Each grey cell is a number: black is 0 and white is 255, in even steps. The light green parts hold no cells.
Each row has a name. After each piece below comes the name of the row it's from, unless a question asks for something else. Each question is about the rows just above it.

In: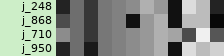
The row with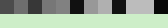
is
j_868
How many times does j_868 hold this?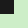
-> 0
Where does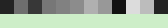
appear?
j_248
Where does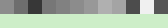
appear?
j_710
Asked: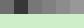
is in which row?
j_710

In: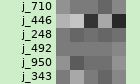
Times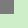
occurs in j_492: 4
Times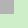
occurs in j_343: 0
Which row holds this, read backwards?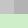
j_446

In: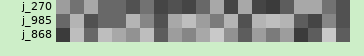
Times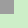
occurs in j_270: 1
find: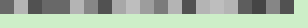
j_985
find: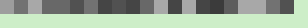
j_270
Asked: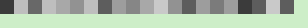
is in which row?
j_868

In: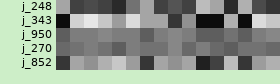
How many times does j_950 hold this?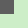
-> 5
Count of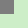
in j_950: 7
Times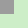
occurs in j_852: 2
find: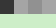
j_852
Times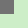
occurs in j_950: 1

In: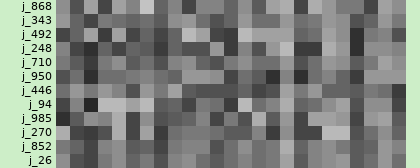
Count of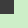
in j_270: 3
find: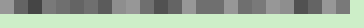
j_343
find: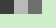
j_94
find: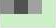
j_868
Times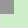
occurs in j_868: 1

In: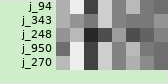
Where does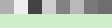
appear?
j_94
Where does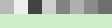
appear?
j_270
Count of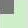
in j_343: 3
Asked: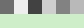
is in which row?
j_950

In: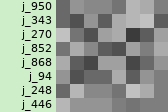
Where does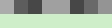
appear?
j_868
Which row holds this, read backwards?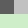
j_343

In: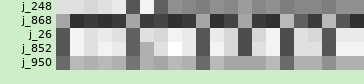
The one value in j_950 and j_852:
[176]
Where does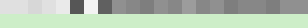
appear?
j_248
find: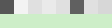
j_26
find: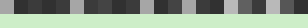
j_868
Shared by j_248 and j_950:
[144]

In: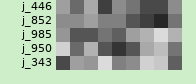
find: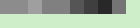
j_852
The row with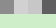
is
j_343
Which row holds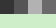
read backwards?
j_950
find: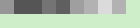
j_985

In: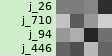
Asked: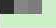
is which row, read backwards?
j_26
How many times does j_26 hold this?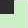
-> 1
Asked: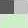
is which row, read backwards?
j_710

